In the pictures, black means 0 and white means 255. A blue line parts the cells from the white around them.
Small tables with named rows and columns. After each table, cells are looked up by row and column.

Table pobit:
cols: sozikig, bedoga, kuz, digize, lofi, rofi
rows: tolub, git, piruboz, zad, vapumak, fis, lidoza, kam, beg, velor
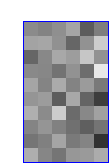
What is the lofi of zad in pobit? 109
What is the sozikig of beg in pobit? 117
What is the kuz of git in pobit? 145
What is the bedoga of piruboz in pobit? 136
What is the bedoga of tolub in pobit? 131
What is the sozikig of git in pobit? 163
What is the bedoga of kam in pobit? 149
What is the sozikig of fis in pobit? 149
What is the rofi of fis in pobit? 61
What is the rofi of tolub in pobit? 126
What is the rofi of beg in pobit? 50
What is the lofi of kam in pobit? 95
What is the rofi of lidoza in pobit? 161
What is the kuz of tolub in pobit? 143
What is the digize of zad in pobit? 146
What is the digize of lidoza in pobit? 107
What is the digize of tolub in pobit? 165
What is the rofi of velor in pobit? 172

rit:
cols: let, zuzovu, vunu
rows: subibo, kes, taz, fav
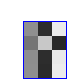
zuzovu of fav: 43
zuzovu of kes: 200
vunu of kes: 40
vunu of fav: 236
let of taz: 142
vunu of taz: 233

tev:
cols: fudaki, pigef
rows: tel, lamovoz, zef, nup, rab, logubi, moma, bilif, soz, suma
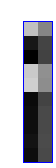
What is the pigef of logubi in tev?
67
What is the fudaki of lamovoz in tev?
23
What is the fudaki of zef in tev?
1
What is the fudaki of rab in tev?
207
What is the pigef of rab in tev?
141
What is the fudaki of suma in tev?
13
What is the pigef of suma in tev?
73
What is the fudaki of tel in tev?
192
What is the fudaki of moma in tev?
13
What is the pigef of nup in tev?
144
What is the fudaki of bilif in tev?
14
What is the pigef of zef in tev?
66
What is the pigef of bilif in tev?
73
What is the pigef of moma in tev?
73
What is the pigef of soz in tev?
75
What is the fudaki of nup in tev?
201
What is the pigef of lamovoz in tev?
68
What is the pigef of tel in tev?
133
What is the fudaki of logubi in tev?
10

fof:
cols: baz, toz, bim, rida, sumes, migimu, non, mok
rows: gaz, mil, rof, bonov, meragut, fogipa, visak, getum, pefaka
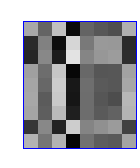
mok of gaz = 176
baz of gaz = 168
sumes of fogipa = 109
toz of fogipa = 91
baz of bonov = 160
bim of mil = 13
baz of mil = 43
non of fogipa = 77
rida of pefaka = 6
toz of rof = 136
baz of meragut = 165

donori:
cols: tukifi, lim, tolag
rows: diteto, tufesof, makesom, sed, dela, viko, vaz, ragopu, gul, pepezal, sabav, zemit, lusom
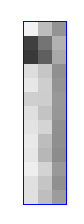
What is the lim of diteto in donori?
189
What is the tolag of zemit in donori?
144
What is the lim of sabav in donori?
211
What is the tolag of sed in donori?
144
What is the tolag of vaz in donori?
151
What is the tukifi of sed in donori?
221
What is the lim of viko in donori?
205
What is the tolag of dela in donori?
148
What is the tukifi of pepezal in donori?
230
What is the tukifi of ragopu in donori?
227
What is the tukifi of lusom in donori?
224
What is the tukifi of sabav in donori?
238
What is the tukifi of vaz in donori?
223
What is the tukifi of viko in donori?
207

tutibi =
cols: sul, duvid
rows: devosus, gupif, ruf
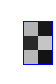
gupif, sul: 41
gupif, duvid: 197
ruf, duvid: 19
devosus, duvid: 24
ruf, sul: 183
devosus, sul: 179
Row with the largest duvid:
gupif

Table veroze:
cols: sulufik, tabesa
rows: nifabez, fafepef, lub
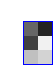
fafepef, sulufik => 64
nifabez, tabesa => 36
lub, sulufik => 192
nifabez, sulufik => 102
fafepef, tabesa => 241
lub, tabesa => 211

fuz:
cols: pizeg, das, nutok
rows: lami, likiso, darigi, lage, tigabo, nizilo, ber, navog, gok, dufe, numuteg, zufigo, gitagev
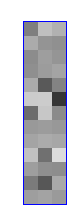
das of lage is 156
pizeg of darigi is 140
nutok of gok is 167
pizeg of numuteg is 158
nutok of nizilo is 53
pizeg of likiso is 171
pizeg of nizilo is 203
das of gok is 171
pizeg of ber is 108

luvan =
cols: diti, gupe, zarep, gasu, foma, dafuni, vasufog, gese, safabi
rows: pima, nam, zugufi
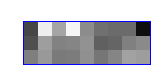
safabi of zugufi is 157
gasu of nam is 133
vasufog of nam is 101
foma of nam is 146
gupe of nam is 158
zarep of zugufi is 122
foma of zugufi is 144
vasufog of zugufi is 133
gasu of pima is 245
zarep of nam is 130
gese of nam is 128
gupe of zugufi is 153
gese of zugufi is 162
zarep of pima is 165
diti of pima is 70
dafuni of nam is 96
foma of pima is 140
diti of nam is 79
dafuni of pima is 112

